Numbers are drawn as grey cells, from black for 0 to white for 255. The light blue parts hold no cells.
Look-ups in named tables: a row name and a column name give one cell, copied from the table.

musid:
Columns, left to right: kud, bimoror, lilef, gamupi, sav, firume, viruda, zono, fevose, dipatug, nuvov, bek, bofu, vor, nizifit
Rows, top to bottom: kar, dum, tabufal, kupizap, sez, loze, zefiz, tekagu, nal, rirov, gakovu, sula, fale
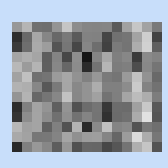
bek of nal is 107
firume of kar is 197
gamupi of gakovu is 97
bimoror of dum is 105
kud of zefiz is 178
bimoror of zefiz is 174
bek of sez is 127
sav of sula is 132
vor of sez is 136
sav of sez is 135
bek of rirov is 112
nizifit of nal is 89
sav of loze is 155
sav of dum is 104
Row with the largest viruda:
gakovu

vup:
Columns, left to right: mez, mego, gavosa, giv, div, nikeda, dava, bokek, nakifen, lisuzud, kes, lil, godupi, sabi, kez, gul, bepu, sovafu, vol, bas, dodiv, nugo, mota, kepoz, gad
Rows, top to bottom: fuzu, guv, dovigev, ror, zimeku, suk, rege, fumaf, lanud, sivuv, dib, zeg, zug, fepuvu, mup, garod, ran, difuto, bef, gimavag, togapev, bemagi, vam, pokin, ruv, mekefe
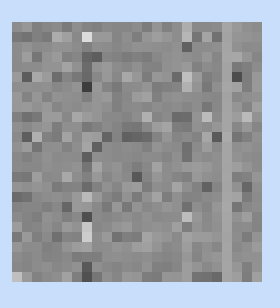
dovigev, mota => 145
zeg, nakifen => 156
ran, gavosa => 148
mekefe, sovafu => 157
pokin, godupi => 139
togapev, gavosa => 134
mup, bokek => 117
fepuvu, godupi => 136
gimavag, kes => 138
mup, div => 140

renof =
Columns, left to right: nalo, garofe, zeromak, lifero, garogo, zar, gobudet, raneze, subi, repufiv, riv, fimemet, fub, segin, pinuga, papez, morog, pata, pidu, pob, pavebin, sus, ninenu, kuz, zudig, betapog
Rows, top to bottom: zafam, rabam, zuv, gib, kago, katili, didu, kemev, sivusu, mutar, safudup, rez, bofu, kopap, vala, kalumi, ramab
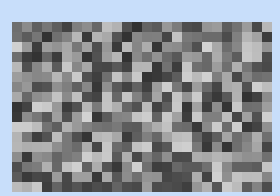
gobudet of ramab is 84
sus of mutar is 190
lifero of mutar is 88
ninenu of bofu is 111
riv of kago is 88
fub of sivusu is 81
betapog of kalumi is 134
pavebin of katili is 126
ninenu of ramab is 187
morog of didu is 119
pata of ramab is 63
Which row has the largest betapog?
mutar

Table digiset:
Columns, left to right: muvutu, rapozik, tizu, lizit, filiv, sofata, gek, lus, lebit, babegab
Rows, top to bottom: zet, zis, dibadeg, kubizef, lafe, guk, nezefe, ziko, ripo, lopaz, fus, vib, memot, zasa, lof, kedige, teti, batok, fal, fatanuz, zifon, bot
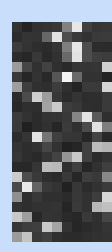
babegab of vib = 40
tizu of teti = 99
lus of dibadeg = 77
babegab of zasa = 51
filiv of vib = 63
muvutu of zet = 50
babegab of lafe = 208
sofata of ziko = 43
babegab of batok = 215
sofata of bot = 43
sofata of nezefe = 47
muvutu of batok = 143
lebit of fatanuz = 48
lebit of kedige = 57
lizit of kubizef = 41
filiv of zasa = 67
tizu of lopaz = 43
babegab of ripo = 58

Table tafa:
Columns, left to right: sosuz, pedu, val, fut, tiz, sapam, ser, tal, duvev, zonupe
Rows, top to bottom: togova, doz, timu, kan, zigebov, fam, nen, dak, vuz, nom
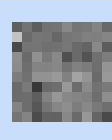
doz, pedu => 107
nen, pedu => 121
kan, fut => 121
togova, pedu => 115
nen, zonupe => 122
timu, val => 117
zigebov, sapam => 115
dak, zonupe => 142
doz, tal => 128
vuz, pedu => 109
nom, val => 75
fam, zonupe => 153
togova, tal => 120
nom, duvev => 101
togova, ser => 117

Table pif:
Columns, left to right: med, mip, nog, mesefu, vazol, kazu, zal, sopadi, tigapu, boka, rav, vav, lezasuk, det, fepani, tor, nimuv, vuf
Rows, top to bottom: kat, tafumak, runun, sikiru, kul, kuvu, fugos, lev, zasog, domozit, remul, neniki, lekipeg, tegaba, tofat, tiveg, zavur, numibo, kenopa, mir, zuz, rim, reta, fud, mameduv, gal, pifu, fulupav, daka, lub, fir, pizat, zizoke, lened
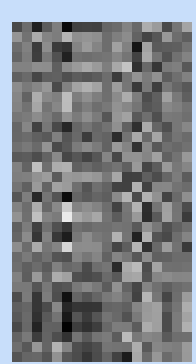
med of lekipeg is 112
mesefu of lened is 85
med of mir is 146
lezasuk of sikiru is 66
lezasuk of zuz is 89
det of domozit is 111
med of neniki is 103
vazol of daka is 136
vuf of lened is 153
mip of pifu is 121
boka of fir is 104
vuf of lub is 163
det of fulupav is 181
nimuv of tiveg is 124
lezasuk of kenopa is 179
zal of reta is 140
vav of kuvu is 116
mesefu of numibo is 117
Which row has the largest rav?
rim

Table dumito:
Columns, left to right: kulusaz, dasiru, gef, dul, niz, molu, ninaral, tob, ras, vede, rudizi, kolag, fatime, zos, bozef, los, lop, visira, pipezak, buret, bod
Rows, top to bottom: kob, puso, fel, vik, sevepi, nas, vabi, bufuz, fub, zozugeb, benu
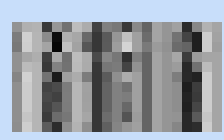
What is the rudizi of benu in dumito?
133
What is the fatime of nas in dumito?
160
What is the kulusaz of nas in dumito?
133
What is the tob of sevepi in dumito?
171
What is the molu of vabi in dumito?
124
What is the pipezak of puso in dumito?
31
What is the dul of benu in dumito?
92
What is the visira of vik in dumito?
60
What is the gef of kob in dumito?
179
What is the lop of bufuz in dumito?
142
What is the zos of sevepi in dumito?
100
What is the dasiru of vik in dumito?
166

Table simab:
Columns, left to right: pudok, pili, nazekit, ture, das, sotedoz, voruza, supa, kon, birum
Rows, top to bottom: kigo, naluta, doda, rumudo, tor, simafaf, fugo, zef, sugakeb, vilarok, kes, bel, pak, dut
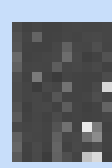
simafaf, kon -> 66
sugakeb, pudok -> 81
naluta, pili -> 69
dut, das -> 98
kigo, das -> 66
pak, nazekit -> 74
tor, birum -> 66
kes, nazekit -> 71
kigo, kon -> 69
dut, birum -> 63
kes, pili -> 69
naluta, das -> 67
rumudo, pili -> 66
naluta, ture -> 66

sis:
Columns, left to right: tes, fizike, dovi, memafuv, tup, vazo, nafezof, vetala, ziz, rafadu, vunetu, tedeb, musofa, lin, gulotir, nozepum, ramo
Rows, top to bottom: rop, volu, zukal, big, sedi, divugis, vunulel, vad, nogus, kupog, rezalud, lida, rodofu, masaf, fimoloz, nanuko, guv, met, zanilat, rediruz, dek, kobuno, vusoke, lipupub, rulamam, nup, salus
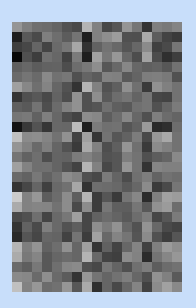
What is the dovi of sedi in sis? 92
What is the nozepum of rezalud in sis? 47
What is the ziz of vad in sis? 142
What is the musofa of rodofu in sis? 112
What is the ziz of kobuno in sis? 161
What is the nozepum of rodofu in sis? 128
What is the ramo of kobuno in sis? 86
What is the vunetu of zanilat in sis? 95
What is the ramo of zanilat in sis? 109
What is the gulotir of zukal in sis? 64
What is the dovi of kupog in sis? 97
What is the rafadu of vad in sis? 89
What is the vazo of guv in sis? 113

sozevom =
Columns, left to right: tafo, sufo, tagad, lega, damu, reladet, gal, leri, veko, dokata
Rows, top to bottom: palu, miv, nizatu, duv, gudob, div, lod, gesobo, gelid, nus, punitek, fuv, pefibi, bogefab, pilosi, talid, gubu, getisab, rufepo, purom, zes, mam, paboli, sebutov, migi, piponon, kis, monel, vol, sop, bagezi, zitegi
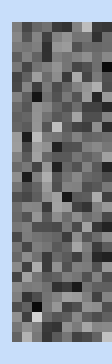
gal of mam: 141
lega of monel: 116
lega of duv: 49
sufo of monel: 52
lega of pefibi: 145
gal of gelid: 109
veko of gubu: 88
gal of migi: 128
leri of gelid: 65
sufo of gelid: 86
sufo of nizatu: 117
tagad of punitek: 149
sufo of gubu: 82
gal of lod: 130
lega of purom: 89
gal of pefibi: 81
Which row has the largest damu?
punitek

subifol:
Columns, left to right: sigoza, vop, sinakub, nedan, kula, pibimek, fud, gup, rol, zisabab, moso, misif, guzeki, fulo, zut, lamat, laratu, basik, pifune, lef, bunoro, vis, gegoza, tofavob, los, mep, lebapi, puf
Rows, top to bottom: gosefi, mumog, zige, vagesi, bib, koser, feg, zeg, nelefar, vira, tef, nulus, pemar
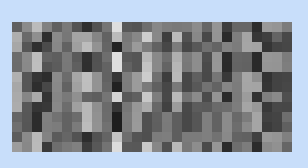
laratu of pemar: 185
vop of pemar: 136
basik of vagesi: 122
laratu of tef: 94
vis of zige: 131
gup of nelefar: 184
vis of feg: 134
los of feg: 164

